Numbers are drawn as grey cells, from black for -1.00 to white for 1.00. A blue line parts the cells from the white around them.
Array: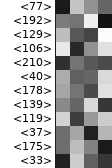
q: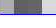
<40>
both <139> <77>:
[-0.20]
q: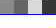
<139>
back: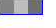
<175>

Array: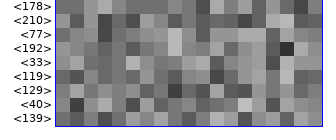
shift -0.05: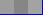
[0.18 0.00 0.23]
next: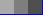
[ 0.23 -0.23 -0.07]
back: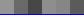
<119>
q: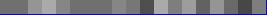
<178>
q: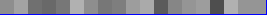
<33>
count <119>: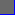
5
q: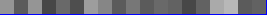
<210>

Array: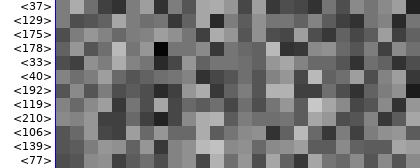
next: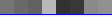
[-0.18 -0.33 -0.02]
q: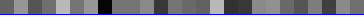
<178>
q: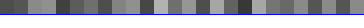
<77>
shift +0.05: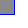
[0.13]

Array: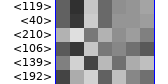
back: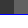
<40>
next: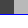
[-0.12  0.35  0.50]

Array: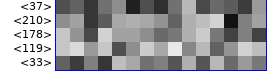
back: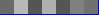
<33>
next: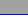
[ 0.11 -0.17 -0.06]

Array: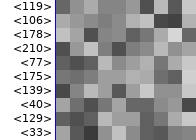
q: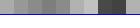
<106>
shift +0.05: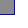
[0.14]
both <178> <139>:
[0.04]
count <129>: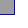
2
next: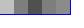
[0.45 0.14 0.29]
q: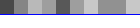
<139>

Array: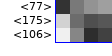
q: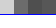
<175>
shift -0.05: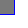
[-0.10]

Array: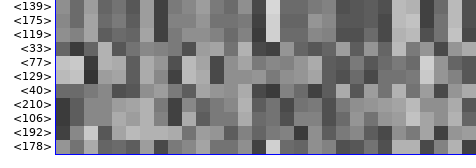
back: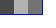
<33>
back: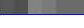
<139>
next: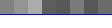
[-0.04 -0.16  0.63]

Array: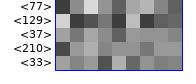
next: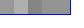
[-0.07  0.20  0.20]
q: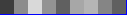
<77>
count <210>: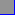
2
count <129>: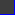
3

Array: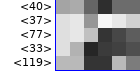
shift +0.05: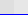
[0.80 0.86]
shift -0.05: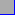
[0.29]
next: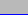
[-0.59 -0.59  0.45]
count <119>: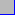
3
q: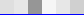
<37>
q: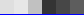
<77>

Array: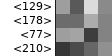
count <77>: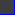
1
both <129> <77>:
[0.24]
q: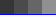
<210>
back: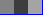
<77>
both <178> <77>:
[0.03]
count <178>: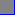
1

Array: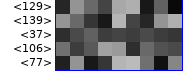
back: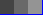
<129>
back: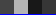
<139>
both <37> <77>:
[-0.58]
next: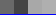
[-0.81 -0.24 -0.93]
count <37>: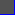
0

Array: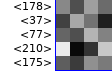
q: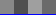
<178>
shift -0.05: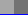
[ 0.26 -0.15]
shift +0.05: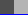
[-0.33  0.46]

